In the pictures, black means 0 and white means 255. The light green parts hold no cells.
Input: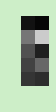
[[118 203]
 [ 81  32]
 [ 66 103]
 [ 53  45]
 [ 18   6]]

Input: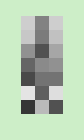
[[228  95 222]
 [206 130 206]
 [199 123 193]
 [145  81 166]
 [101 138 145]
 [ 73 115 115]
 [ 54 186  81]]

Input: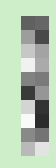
[[249  44]
 [241 170]
 [212  51]
 [199 163]
 [185 227]
 [157  73]
 [137 116]
 [130 122]
 [ 96 102]
 [ 58 150]]

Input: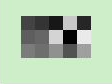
[[123 110 144  82 159]
 [ 94 102 212   2 234]
 [ 67  52  23 200  38]]

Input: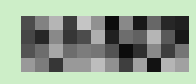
[[153 124  54 153 153 189 145  62 161  18 181 161]
 [ 83 109 167 109 124 117  83  12  47 137  62 117]
 [ 76 130 181  62 197 145  12 137  24 103  39  32]
 [ 70  39 137  54  76 174  32 109  97 181  89  24]]

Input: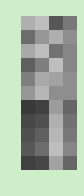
[[175 190  87 120]
 [169 190 114 134]
 [150 182 142 142]
 [127 169 162 142]
 [108 150 175 142]
 [ 95 127 190 134]
 [ 87 108 190 134]
 [ 79  95 182 120]
 [ 71  79 175 114]
 [ 64  71 162 102]
 [ 57  64 156 102]]

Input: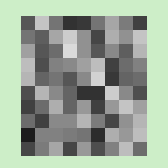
[[189  78 129 137 160 189  64 108 129]
 [181 100 116  86 137 210  56 100 108]
 [160  86 108 218 145  86 137  94 181]
 [116  94 166 204 145  70 174 145 196]
 [108  64 137 137 181 123  70 145 181]
 [ 86 196 116  50  56 116 166 123  64]
 [ 78 181 137 100  50  50 204 137  78]
 [ 70 123 166  70 152  78 129 189 108]
 [ 64 108 174 100 152  64 152 196 160]
 [ 28 129 129 123 116  44 174 152 189]]

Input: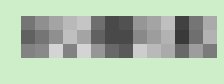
[[130 137 212 130 212 150 104  89 205 185 170 104 157 123]
 [117 143 164 185 197 111  73  81 150 164 191  65 117 170]
 [ 97 117 143 191 164  97  73  73 137 157 178  57 111 178]]
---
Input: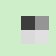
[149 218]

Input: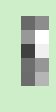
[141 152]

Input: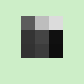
[220  68  50]

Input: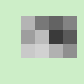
[131  58 209]

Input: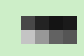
[26 98]

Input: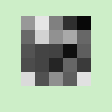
[  8 169  66  68 218]

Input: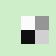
[149  15]

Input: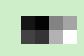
[164 178]

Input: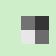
[ 53 231]
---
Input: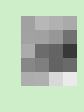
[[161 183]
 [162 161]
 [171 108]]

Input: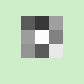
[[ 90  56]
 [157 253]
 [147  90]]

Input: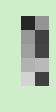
[[ 38 148]
 [152  65]
 [159  68]]

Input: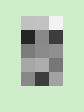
[[192 194]
 [ 37 137]
 [124 139]]

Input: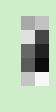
[[168 194]
 [224  69]
 [103  33]]

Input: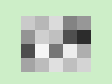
[[202 183]
 [148 207]
 [ 77 245]]
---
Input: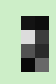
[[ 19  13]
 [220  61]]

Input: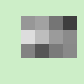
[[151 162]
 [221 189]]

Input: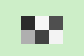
[[ 43 246]
 [175  66]]

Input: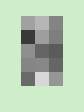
[[161 182]
 [ 57 158]]

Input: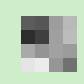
[[92 86]
 [45 63]]

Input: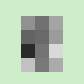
[[145 113]
 [ 99 105]]
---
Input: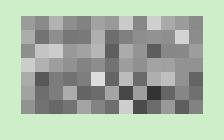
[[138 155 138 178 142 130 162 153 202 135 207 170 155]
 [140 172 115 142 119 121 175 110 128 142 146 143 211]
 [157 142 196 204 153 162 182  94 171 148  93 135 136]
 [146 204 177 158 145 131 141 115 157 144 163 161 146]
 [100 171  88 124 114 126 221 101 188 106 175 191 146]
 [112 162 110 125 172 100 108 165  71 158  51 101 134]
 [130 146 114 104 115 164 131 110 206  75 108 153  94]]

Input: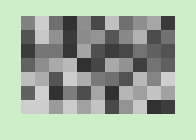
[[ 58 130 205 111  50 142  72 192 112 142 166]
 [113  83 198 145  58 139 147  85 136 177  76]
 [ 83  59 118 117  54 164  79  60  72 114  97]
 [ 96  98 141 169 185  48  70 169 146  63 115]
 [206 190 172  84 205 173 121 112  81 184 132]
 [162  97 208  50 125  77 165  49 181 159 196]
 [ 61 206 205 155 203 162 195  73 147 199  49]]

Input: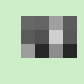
[[ 92 103  99 160]
 [ 88  90  81 207]
 [ 38 156  40 141]]

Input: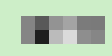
[[122 132  89 147 164 123]
 [134 133  30 187 218 142]]

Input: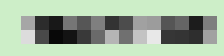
[[126 166  44  24 118  86 127  51  76 161 156  85 101  28]
 [161 220  73   8  19  57 106 181 112 195 232  54  52  46]]

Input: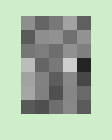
[[ 95 142 100 120 161]
 [146  90 142 145 112]
 [127 118 125 110 144]
 [ 36 188 101 121 206]
 [ 71 162 129  93 136]
 [105 166 128  80 134]
 [ 90  89  79 110 135]]
